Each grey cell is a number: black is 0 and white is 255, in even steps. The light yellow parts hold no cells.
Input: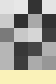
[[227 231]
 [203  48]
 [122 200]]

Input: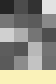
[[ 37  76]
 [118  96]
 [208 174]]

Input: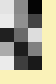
[[227 137]
 [234 144]
 [ 32 106]]

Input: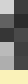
[[211  61]
 [ 97  43]
 [ 54  73]]

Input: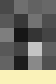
[[ 73 111]
 [ 88  56]
 [126  22]]

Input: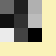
[[104  32]
 [ 16  50]
 [235  67]]

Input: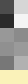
[[ 76 214]
 [ 42 244]
 [152 139]]

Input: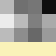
[[185 112]
 [236 187]
 [187 141]]
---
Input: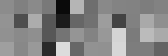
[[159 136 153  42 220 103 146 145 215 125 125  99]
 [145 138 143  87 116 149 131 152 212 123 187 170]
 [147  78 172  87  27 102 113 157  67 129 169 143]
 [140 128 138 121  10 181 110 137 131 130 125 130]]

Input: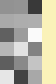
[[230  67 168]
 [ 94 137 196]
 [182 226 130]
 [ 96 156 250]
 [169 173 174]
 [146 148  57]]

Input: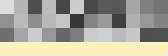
[[112 166 205 151 102 125 203 207 186 200  79  80]
 [144 187 142 184 196  54 132 153  63 176 151 131]
 [220 181  78 188  71 204  72  89  88 167 128 116]]

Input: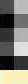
[[  5  50]
 [ 82 224]
 [ 50 177]
 [  3 111]
 [ 75 187]]

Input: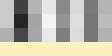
[[176  70 167 232 125 219 118 177]
 [203  36 164 243 149 222 118 188]
 [203  66 180 230 137 217 121 180]]

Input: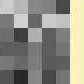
[[ 82  41 136  71 116]
 [119 104 124  91  95]
 [ 94  93 121  94 116]
 [109  63 176  94 125]
 [122 208 104 201 193]
 [203 183 136 128  72]]
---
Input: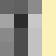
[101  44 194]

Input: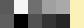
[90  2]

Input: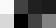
[249   1]

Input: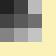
[ 34  90 195]

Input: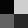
[ 4 40]

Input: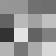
[150 185  98 215]

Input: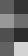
[ 93 109]
